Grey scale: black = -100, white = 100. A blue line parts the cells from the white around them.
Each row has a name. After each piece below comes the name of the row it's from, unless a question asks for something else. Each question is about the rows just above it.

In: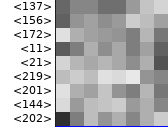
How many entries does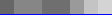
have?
8
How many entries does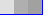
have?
3
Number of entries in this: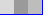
3
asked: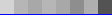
<21>
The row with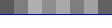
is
<11>
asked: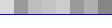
<144>

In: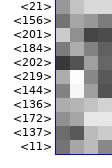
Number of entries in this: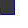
1
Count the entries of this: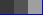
3
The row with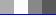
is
<219>
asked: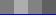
<184>
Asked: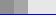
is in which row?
<172>
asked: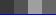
<202>

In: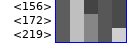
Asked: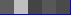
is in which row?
<156>
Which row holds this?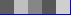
<219>

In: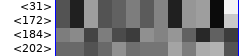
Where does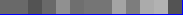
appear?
<202>
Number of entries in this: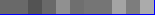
11
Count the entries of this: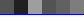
6

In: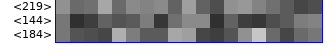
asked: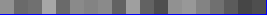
<219>
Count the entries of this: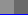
2
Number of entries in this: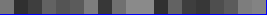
19
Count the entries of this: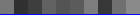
10
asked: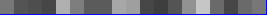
<184>

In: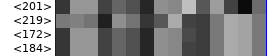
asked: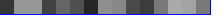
<172>
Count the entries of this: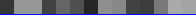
14
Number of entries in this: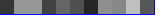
11
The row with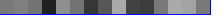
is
<219>

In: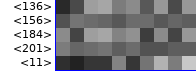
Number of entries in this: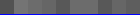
10
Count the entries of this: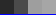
4
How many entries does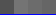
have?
4
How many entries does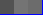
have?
3

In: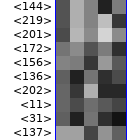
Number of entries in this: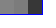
3
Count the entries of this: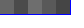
5
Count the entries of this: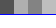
4

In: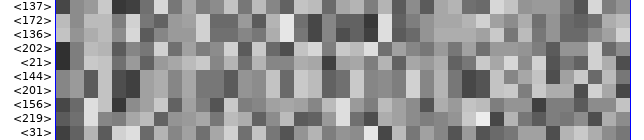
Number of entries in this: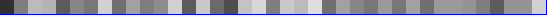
39
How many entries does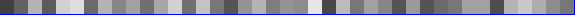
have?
41
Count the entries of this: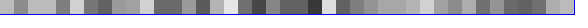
41
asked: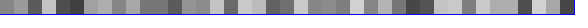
<201>
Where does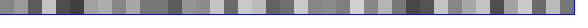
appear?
<144>

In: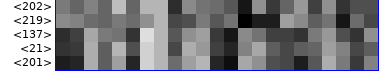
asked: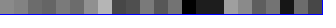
<219>
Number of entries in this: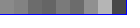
9
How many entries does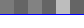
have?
6
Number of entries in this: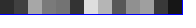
13
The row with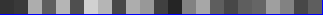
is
<21>

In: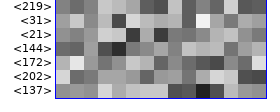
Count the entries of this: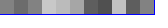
11
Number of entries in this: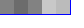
5
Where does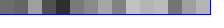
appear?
<144>
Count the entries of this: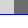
2
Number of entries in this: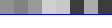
8

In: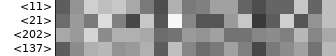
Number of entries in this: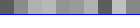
10
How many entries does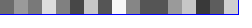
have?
17
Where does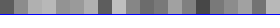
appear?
<137>
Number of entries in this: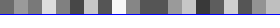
20
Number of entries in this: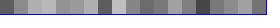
19
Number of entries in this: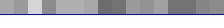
16

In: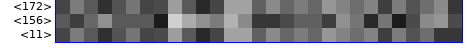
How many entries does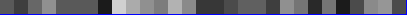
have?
29
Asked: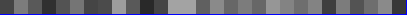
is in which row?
<172>
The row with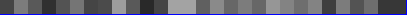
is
<11>
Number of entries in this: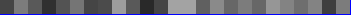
25

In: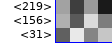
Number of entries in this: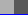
2
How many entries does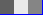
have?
3
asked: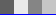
<31>
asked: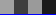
<219>
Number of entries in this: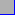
1

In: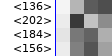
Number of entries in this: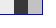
3
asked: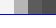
<136>
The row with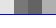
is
<184>
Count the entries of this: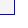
1

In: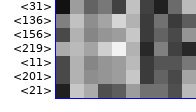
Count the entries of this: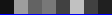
8
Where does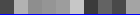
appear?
<201>
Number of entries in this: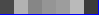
7

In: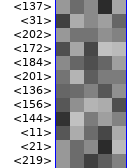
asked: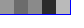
<21>
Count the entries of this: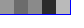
5
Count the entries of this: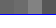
4

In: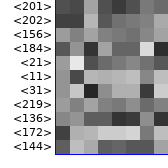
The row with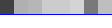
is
<172>
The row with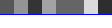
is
<184>
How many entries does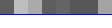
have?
8
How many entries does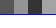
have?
4
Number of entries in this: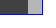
3

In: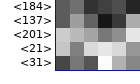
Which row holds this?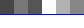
<31>
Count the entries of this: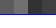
4
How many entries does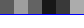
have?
6
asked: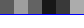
<137>
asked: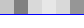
<21>

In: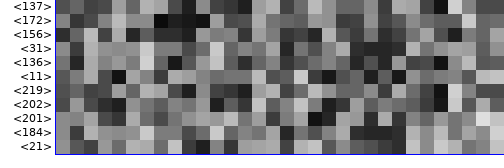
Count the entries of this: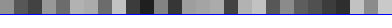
28
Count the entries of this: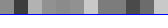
12
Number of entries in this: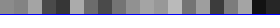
20

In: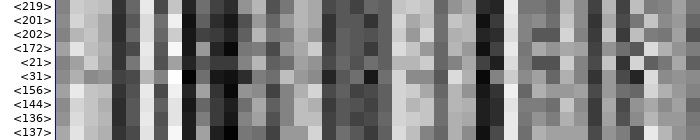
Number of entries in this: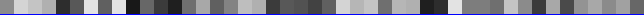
46
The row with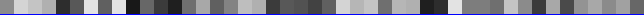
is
<144>
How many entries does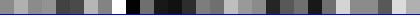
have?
30

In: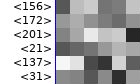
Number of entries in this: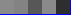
5
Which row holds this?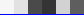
<137>
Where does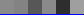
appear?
<31>
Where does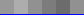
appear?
<172>

